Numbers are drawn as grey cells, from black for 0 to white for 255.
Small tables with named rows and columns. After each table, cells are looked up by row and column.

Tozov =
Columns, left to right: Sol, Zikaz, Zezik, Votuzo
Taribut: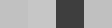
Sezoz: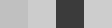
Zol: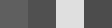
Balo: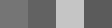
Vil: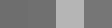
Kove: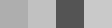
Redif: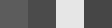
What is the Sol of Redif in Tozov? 92
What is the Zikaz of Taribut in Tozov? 198
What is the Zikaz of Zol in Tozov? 80
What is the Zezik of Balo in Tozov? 197
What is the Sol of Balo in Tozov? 117
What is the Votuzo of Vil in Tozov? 118
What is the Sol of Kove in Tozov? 174
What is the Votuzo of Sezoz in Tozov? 205
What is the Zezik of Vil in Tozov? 181
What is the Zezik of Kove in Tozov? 84
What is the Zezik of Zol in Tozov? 223
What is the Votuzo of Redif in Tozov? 70
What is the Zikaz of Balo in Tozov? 98
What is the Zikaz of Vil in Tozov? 112
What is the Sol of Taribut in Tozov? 193
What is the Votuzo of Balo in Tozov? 91
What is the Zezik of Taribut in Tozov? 62
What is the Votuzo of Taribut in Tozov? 192
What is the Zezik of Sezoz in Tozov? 59

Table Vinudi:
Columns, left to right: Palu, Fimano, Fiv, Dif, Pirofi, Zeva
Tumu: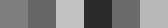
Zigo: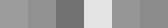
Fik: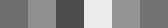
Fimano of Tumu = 102
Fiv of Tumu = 193
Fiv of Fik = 77
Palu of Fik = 111
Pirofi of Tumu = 107
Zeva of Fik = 114
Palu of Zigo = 156
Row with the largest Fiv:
Tumu

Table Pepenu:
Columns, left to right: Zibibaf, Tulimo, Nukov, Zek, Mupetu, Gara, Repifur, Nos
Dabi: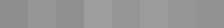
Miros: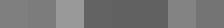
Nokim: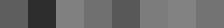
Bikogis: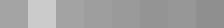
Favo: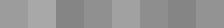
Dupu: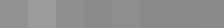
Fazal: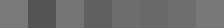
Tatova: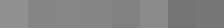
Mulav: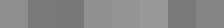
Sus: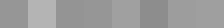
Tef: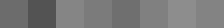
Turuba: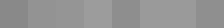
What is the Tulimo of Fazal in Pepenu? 84
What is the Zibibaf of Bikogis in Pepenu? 164
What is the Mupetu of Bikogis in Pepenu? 154
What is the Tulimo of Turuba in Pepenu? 147
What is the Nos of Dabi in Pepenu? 145
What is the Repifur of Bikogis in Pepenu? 151
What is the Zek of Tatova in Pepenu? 133
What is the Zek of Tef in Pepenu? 123
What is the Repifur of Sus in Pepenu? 157
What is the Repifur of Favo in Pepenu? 133
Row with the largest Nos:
Sus

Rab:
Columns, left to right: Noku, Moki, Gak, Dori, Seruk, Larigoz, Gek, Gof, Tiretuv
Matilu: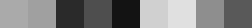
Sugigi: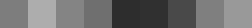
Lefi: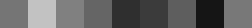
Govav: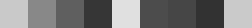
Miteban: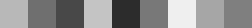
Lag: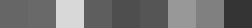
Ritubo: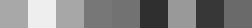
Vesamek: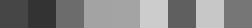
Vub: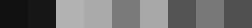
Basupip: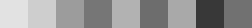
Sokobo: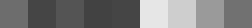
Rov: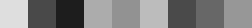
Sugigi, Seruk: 45
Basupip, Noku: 226
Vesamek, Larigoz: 204
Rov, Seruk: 146
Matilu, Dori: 78
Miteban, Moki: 111
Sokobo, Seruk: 69
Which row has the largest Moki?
Ritubo

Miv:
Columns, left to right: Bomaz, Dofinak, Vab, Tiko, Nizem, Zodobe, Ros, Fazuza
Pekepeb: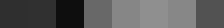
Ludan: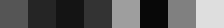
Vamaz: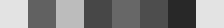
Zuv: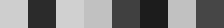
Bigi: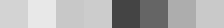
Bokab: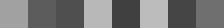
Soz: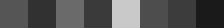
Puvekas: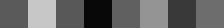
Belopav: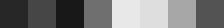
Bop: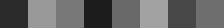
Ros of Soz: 60
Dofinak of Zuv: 43
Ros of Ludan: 128
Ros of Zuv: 193
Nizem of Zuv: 64
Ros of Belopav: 167
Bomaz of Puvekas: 90
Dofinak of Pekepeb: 48
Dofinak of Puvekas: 199
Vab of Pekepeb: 14
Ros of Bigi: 173
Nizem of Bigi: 68
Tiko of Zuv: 193
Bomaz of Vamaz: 227
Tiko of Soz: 58
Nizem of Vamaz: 103
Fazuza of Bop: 110

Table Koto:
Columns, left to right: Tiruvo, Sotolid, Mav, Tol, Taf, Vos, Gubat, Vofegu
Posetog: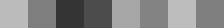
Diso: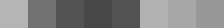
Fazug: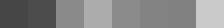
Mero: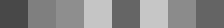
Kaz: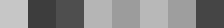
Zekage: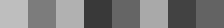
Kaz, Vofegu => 69
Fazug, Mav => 138
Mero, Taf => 101
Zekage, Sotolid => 124
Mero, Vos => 198
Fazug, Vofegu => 202
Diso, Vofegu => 152
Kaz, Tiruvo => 198

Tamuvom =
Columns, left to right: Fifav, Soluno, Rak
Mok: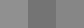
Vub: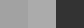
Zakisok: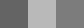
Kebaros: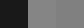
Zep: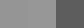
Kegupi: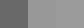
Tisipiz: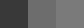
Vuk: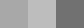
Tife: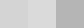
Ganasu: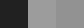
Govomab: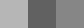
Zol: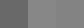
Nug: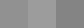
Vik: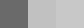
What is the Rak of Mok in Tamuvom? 134
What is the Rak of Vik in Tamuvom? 200
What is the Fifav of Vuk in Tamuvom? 168
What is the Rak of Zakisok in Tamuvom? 124
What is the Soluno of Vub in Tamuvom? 171
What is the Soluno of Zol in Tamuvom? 135
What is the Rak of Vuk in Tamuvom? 113
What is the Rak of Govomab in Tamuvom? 134
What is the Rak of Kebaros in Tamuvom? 128
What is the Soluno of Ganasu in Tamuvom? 156
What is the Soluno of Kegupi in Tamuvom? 152
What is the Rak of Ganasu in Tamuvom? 146
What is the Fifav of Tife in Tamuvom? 212
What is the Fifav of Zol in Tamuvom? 105
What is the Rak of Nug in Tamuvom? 132

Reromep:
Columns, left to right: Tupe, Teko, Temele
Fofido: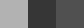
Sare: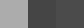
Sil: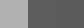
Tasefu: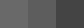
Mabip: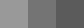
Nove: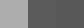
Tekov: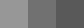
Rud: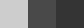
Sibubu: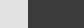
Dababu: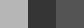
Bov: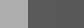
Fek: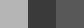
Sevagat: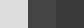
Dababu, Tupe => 183
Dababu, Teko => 53
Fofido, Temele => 80
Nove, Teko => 91
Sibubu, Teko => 59
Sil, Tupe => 177
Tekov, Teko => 113
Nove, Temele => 88
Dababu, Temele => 84
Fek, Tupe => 180
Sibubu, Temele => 59
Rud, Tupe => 205
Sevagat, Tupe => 221
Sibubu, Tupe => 226
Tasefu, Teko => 93
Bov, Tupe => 173
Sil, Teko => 93

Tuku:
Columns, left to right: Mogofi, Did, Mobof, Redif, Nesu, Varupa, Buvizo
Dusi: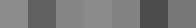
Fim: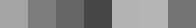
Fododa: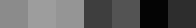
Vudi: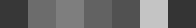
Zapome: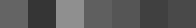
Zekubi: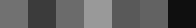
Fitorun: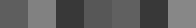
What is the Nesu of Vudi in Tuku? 81
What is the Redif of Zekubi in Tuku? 153
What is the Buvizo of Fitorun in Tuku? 135
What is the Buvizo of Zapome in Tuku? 73
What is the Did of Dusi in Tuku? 96
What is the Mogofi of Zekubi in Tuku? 113
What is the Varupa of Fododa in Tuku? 4
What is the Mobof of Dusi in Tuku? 134

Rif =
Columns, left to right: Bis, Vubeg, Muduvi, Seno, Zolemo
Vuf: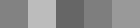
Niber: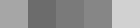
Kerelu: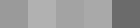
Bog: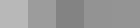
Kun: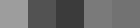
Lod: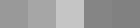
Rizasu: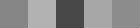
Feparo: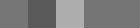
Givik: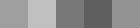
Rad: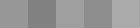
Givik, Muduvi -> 120
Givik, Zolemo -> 147
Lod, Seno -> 133
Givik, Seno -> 95
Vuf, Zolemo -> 153
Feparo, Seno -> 117
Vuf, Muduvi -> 102
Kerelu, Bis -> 154
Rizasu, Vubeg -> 178
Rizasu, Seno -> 167
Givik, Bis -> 159
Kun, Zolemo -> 114
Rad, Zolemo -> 170
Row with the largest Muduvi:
Lod

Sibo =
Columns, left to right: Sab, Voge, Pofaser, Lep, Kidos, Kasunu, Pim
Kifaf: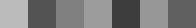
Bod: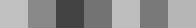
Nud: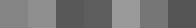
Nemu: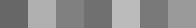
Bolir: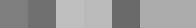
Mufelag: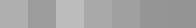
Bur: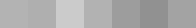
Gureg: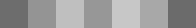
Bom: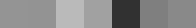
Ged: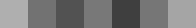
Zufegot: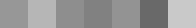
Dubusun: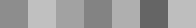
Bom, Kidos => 49
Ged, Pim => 165
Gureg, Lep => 151
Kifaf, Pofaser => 128
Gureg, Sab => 109
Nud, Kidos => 154
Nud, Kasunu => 118
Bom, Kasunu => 127
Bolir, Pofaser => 191
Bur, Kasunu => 145
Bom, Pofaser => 186
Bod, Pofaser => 67
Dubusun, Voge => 192
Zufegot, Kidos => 147
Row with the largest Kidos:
Gureg

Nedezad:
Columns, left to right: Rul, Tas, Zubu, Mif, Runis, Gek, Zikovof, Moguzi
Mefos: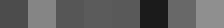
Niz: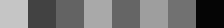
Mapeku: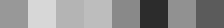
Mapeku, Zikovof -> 145
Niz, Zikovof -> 113
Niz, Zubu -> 99
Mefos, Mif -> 91
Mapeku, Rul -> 152
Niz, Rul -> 197
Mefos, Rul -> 76
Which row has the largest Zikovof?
Mapeku

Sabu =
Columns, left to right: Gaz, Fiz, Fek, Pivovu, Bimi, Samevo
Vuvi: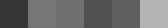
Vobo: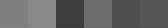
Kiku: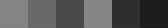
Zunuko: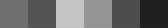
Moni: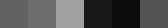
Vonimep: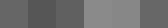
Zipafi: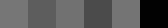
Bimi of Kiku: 46
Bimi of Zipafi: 116
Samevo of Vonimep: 103
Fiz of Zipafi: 93
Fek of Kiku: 74
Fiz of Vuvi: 117
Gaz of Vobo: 127
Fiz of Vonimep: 86
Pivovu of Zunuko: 149
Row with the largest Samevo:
Vuvi

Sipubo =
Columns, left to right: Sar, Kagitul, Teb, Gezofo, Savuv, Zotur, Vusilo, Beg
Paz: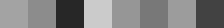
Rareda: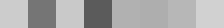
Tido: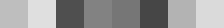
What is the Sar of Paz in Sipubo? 163
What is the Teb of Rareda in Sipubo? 201
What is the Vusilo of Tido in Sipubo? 179
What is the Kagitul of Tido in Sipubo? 223
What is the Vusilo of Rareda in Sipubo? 183
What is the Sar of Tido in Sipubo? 190
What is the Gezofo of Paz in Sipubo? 203
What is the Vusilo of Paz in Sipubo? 156
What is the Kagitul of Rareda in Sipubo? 117
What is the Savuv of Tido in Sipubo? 118
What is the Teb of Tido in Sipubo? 79
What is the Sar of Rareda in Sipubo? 204
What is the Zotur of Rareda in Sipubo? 174
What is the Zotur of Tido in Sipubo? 70
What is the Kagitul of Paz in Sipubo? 140
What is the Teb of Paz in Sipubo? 39
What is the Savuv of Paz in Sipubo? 150
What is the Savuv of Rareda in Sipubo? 177
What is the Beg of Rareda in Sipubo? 209
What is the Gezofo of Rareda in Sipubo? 91

